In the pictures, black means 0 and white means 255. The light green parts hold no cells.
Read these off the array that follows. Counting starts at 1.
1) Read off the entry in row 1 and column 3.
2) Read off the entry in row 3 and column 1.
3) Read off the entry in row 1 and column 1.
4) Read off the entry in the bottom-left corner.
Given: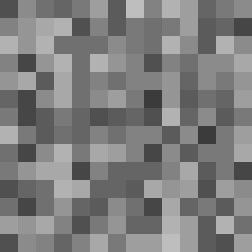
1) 112
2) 178
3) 80
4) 80

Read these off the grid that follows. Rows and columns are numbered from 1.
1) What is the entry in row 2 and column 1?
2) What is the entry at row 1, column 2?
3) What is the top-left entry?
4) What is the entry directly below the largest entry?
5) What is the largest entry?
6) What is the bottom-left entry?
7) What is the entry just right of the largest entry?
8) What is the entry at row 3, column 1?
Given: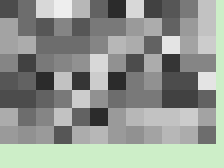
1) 163
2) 109
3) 76
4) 133
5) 238
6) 154
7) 183
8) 163

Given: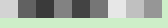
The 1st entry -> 211
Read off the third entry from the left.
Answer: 58
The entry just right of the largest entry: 192
